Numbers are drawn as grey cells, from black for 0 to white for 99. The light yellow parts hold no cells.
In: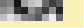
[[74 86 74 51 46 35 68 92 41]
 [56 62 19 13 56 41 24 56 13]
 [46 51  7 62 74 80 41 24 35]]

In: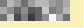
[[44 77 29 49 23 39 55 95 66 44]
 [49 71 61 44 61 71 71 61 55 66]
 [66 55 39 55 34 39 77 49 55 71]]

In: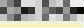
[[26 65 59  9 20 81 53 36 26 59 14  3]
 [75 53 31 70 75 81 42 86 81 47 70 86]
 [65 47 26 86 86 81 31 75 81 42 92 92]]

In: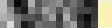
[[56 84 45 10 21 45 39 39 27 51 62 21 10 27]
 [68 62 45 33 33 27 45 62 21 68 39 16  4 21]
 [73 56 21 10 51 39 62 51 33 56 39 27 27 21]
 [73 39  4 16 68 33 45 51 56 33 45 33 10 16]]

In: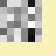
[[80 91 58 74 46 69]
 [40 86 86 69 10 74]
 [40 69 86 52 10 58]
 [74 63 52 63 97 63]
 [86 58 91 52  5 80]
 [80 52 46 69 97 80]]

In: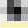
[[93 54 33 70]
 [88 28 54 82]
 [76 22  6 59]]

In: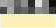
[[28 65 34 40 28 55 50 22]
 [65 60 40 55 16 86 50  6]]
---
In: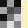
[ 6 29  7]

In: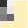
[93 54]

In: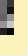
[21 42]

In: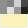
[28 59]

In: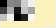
[93 76  0]

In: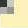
[78 69]
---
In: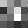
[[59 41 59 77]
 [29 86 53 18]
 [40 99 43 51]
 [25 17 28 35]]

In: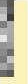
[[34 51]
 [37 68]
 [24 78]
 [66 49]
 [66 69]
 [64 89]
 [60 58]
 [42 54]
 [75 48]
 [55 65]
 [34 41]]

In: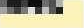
[[70 31 42  5  5 23 11 12 40]
 [12 35 74 21 85 47 25 42 63]]

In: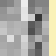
[[51 51 45 92 62 52 49]
 [54 61 49 88 65 67 57]
 [60 21 80 89 60 60 59]
 [72 44 35 69 70 67 73]
 [68 47 31 68 71 69 77]
 [59 69 55 83 63 86 64]
 [68 32 61 79 63 64 66]
 [67 37 49 76 67 65 69]]

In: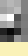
[[50 67 71 66]
 [50 73 66 62]
 [47 32 99 88]
 [48 41 68 63]
 [46 15  3 13]
 [49 58 21 27]]

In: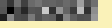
[[43 32 62 37 41 36 39 38 45 41 25 44 21 35]
 [55 19 73 23 39 57 19 78 32 33 15 30  0 33]
 [59 32 31 37 51 17 37 38 31 47 28 29 52 12]]

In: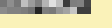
[[27 50 49 23 74 87 70 49 60 74 46 55 46]
 [24 24 76 63 58 47 49 14 44 48 50 50 54]]

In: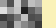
[[68 74 39 79 31 61]
 [51 37 12 76 64 86]
 [33 30 75 46 31 23]
 [23 43 53 68 25 41]]
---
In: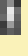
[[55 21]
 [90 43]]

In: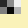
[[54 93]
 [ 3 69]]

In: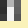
[[70 38]
 [94 37]]

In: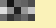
[[ 8 41]
 [57 12]]

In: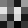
[[40  9]
 [44 89]]

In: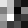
[[74 20]
 [73  1]]

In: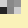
[[53 58]
 [52 80]]

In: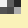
[[37 15]
 [28 67]]
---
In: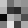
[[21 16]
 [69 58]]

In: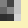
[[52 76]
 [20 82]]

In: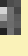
[[44 27]
 [43 35]]

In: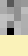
[[61 56]
 [73 56]]

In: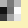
[[44 98]
 [65 89]]

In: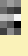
[[27 20]
 [71 95]]
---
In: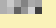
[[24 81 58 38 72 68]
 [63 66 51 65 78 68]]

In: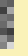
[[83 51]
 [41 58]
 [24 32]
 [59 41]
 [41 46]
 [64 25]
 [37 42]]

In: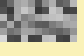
[[72 25 27 76 74 26 25 73 27 29 83]
 [57 44 38 42 47 55 63 64 49 44 62]
 [66 64 54 48 35 36 46 58 35 65 44]
 [62 68 76 74 71 64 56 50 66 31 72]
 [27 25 70 77 31 22 68 77 64 22 32]
 [71 41 36 68 55 31 57 67 63 41 28]]

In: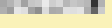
[[79 39 67 88 86 87 67 66 85 55 63 86 89 61 68]
 [69 20 71 74 77 71 84 80 91 79 77 63 79 70 65]]

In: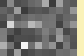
[[47 42 43 32 33 35 30 26 61 28 49]
 [32 47 26 57 46 67 43 95 24 45 68]
 [33 41 61 32 45 33 29 30 30 23 49]
 [35 28 55 42 49 39 32 32 25 34 48]
 [57 43 26 46 45 62 72 49 46 83 26]
 [42 40 33 45 44 41 44 39 33 46 33]
 [58 38 44 40 32 34 32 23 61 34 39]
 [34 38 62 23 66 43 40 33 30 53 26]]

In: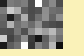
[[ 6 71 40 51 21 98 44 36 10]
 [43 58 37  8 23 55 36 26 80]
 [49 72 61 69 54 31 46 30 31]
 [27 30 33 56 42 51 44 69 37]
 [55 39 56 44 30 68 37 12 40]
 [41 43 55 32 29 36 67 79 48]
 [30 53 41 99 30 49 45 48 13]]
